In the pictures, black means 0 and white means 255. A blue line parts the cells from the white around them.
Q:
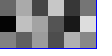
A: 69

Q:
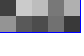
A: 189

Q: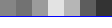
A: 155

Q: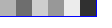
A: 206

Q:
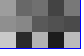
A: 112

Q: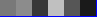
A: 55

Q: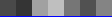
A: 161

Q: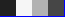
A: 178

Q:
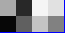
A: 245

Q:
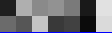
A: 138
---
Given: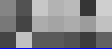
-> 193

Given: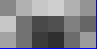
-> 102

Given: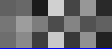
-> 97

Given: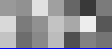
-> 87

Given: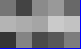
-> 194

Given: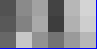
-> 206

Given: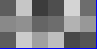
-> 152

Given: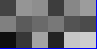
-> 75

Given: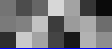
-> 109

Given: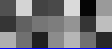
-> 190
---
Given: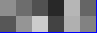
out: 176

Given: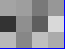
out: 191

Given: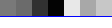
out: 168

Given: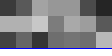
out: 110

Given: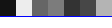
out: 71

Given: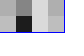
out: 218

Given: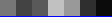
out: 47

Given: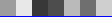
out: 111
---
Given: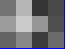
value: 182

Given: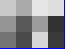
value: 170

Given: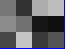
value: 50

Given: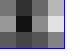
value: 49

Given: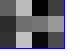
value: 187

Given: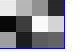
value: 182

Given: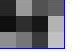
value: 154

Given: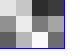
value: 198
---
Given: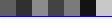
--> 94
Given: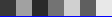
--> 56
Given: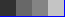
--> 49
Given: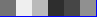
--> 116
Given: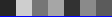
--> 38
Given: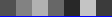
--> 81
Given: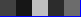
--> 65
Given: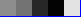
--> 141
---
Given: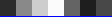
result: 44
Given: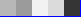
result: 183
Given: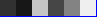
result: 49
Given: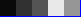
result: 10
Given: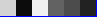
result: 211
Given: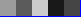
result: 156
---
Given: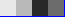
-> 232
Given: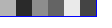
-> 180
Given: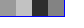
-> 154
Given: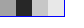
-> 163
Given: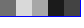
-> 112
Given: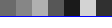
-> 107
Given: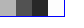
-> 181
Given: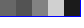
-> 103
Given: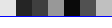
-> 230
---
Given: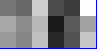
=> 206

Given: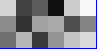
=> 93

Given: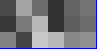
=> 108

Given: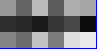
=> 186

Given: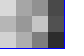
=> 145

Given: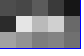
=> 91

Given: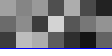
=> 153

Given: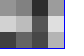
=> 45
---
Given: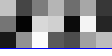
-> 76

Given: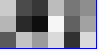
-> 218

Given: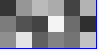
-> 131

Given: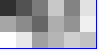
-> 181

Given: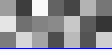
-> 186

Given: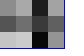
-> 203
